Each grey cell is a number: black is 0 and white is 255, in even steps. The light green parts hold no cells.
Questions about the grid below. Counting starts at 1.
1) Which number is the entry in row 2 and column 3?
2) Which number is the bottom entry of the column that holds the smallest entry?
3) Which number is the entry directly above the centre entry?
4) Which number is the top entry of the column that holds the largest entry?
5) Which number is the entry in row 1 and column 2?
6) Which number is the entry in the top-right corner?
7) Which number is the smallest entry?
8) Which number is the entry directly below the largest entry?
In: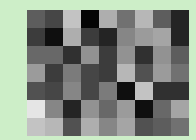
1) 174
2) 174
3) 60
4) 93
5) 70
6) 36
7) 5
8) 195

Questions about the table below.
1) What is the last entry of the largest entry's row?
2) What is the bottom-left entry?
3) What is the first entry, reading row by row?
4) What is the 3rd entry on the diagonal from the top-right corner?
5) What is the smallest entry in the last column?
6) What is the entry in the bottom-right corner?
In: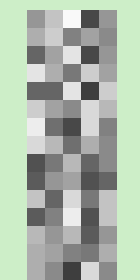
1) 150
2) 174
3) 150
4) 228
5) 101
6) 138

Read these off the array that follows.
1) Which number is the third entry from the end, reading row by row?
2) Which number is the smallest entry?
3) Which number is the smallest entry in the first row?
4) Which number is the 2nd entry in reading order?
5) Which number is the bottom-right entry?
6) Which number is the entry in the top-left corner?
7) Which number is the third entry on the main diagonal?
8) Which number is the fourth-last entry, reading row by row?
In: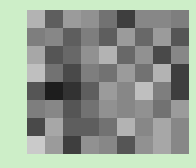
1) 145
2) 29
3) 62
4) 94
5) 135
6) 179
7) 104
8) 85

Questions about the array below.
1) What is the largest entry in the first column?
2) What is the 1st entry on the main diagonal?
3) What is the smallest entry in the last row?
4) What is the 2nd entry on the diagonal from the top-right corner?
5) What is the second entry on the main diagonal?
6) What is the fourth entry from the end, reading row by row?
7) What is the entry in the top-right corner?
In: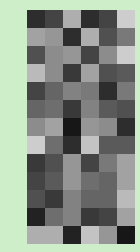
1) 205
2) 45
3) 23
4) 80
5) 150
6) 34
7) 205

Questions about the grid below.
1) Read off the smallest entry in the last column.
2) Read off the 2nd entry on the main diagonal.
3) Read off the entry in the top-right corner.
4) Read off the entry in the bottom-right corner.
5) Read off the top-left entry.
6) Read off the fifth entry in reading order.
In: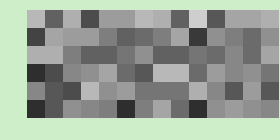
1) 87
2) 165
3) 175
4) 135
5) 184
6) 156
